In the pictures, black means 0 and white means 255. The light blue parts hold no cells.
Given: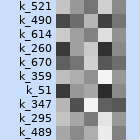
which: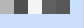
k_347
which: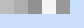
k_359

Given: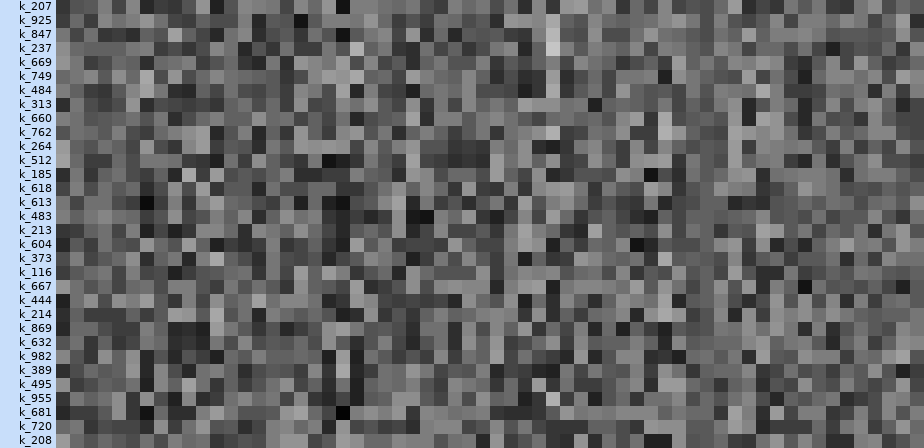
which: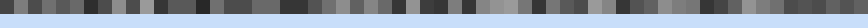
k_618
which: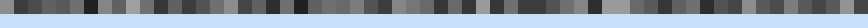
k_495
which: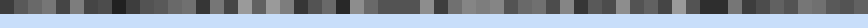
k_116
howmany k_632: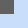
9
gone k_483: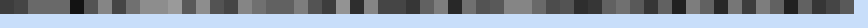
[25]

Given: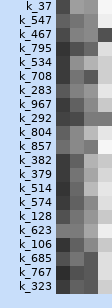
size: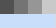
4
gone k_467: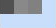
[74]
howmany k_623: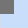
0
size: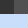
2
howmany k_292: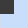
0
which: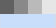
k_804
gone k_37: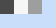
[150]

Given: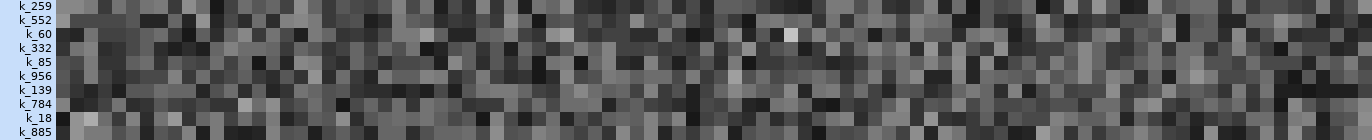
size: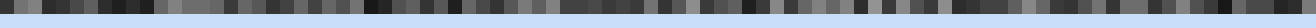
94
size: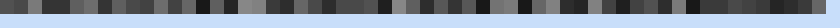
59

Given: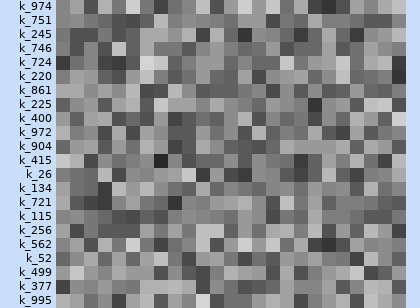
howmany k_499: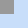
7
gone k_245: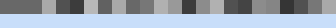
[146]
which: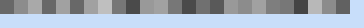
k_52
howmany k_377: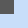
3
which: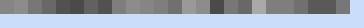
k_115
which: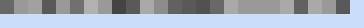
k_904

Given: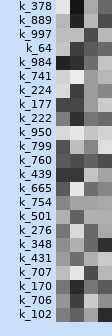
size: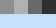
4
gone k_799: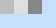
[83]
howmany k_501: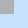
3
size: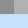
2

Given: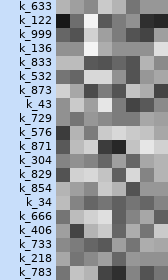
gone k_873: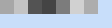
[75]
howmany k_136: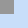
0
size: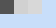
3
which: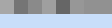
k_218
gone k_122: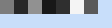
[110]

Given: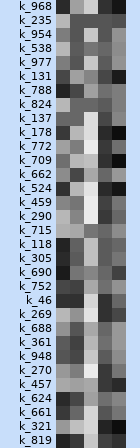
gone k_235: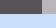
[79]
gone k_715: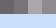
[175]
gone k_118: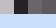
[97]
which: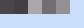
k_752
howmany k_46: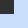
3
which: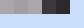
k_457

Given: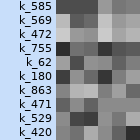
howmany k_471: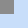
4
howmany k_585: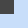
0

